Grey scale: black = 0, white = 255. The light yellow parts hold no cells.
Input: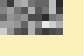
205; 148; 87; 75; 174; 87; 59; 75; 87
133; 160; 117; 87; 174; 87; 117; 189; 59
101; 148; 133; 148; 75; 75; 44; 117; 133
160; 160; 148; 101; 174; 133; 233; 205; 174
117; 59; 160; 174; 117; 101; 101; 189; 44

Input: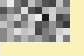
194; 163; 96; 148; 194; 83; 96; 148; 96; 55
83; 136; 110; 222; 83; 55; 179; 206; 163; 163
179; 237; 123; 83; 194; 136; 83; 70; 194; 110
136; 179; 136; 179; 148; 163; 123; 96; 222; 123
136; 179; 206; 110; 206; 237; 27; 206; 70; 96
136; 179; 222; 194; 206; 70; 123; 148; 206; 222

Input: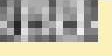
197; 117; 36; 197; 75; 62; 158; 171; 225; 75; 75; 212; 117; 212
143; 183; 49; 225; 158; 143; 197; 130; 212; 143; 130; 240; 130; 130
130; 158; 75; 183; 143; 130; 183; 103; 197; 158; 143; 225; 117; 103
117; 171; 87; 212; 158; 171; 197; 117; 183; 143; 158; 212; 130; 103
87; 143; 103; 183; 171; 171; 171; 87; 171; 158; 183; 212; 117; 87
87; 103; 143; 197; 130; 103; 117; 87; 158; 171; 171; 158; 103; 103

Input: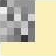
195; 165; 110; 209; 122
165; 136; 122; 55; 122
96; 181; 149; 149; 149
165; 181; 165; 195; 110
238; 136; 181; 136; 149
195; 96; 222; 122; 209

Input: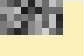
122; 78; 38; 64; 136; 162; 207; 122; 78
136; 94; 64; 150; 38; 162; 107; 193; 150
94; 162; 107; 122; 94; 177; 107; 193; 38
122; 136; 177; 50; 136; 162; 94; 193; 50
162; 162; 193; 25; 78; 38; 107; 107; 107

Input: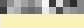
58; 190; 174; 120; 106; 120; 235; 190; 74; 162; 147; 135
90; 147; 190; 162; 135; 174; 247; 58; 220; 90; 44; 135
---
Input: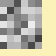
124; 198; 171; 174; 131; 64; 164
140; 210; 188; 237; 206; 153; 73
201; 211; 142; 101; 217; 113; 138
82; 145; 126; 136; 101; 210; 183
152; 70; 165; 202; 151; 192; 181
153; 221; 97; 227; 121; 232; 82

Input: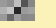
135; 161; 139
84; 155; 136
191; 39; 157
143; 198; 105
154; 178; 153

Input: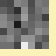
113; 127; 64; 111; 126; 88; 112
123; 115; 107; 120; 144; 109; 72
76; 84; 96; 102; 109; 147; 156
124; 142; 158; 117; 81; 149; 237
134; 47; 93; 26; 107; 101; 69
71; 80; 106; 123; 123; 140; 112
76; 99; 134; 139; 72; 128; 112

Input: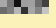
65; 196
107; 132
160; 165
158; 49
18; 182
118; 125
168; 107

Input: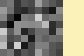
67; 138; 117; 76; 136; 105; 78; 66
87; 21; 121; 46; 42; 110; 87; 86
107; 53; 105; 186; 110; 97; 127; 109
158; 87; 207; 142; 109; 114; 128; 160
74; 63; 114; 137; 72; 25; 74; 72
83; 41; 123; 140; 36; 132; 25; 85
52; 50; 6; 145; 144; 89; 209; 53
119; 112; 58; 11; 92; 75; 53; 119
108; 154; 135; 73; 203; 160; 189; 106

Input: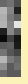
78; 33; 97; 229; 91; 21; 26; 68; 103; 111; 91
114; 133; 121; 131; 136; 65; 96; 86; 122; 90; 90
104; 182; 174; 178; 31; 9; 89; 116; 182; 144; 108
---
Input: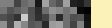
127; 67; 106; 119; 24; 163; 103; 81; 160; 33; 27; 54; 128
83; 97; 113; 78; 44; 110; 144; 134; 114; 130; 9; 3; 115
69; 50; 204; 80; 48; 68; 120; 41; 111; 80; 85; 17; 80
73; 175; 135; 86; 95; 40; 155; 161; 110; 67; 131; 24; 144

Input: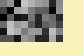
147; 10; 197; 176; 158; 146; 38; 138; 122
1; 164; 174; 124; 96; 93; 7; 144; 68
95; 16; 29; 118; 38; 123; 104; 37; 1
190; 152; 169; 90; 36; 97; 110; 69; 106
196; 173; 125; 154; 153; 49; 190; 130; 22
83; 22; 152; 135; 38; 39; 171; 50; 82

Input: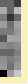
103; 59; 100
99; 188; 170
52; 106; 124
112; 161; 157
122; 151; 124
165; 161; 86
131; 139; 140
101; 126; 102
127; 138; 143
114; 151; 151
154; 199; 3

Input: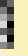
105; 57
40; 126
109; 177
5; 216
59; 97
10; 220
98; 138

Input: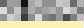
160; 157; 20; 167; 187; 145; 144; 199; 193; 107; 177; 105
142; 196; 89; 174; 148; 163; 177; 151; 216; 188; 122; 219
205; 188; 61; 143; 217; 133; 117; 152; 77; 126; 189; 148

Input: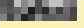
78; 192; 136; 165; 77; 143; 193; 191; 136; 116; 89
86; 101; 130; 28; 77; 42; 117; 63; 105; 70; 101
67; 121; 37; 65; 139; 92; 93; 101; 97; 75; 131
